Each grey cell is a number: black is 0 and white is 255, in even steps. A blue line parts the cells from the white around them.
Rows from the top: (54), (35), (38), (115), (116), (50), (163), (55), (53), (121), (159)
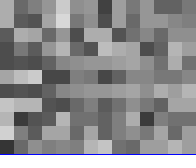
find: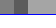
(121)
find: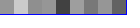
(54)

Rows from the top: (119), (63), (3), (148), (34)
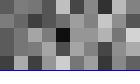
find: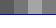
(3)
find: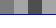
(148)
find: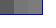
(148)

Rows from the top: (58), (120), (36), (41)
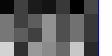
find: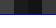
(58)
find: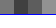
(120)
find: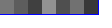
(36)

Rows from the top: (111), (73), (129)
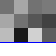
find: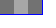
(111)
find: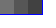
(73)
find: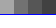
(73)

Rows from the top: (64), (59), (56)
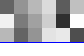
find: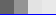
(56)
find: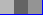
(56)

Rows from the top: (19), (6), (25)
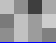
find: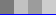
(6)
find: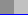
(25)
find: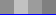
(25)
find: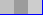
(6)
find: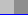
(19)
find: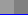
(25)
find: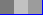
(6)

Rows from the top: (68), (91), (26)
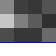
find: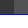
(68)
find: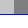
(91)
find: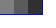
(91)
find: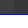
(68)
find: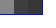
(68)

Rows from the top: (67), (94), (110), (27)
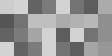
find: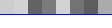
(67)
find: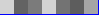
(27)
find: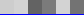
(67)

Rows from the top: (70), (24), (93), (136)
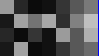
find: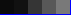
(70)
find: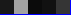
(136)
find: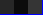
(93)
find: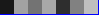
(24)
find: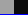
(136)

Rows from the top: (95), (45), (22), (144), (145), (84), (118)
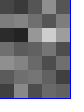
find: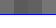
(144)
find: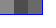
(118)

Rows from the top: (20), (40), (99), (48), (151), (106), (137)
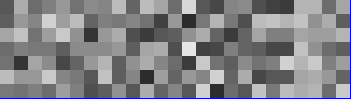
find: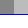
(20)
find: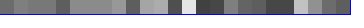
(48)
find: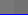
(137)
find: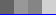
(106)
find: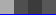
(99)
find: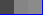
(20)

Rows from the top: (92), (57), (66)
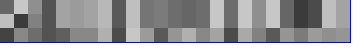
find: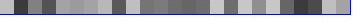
(57)
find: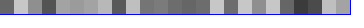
(92)

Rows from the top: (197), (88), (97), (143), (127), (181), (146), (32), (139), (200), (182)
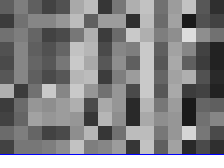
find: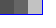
(143)
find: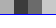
(97)

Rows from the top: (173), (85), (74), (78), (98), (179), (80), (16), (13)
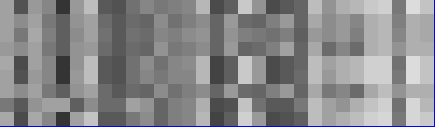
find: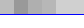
(179)
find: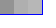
(173)
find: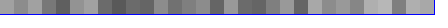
(85)
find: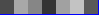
(13)
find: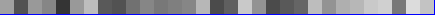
(173)

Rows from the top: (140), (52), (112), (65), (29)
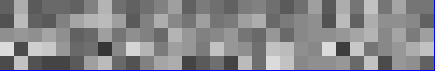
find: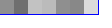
(65)
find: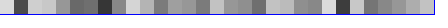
(65)
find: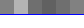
(140)
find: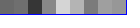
(65)
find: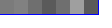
(140)
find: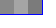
(112)

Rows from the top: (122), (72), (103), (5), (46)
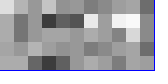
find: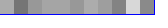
(103)
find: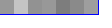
(122)
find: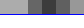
(46)
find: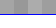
(103)

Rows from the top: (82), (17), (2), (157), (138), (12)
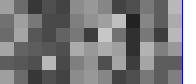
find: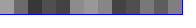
(12)
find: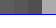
(157)

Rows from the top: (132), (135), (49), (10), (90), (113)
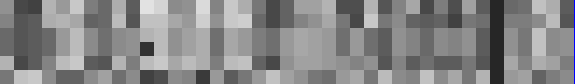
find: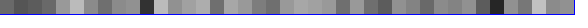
(10)
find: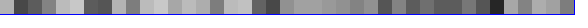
(90)

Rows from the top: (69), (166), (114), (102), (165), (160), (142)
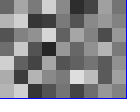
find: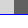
(114)
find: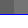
(165)
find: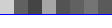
(165)
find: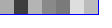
(160)
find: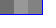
(142)
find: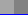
(114)
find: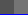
(142)

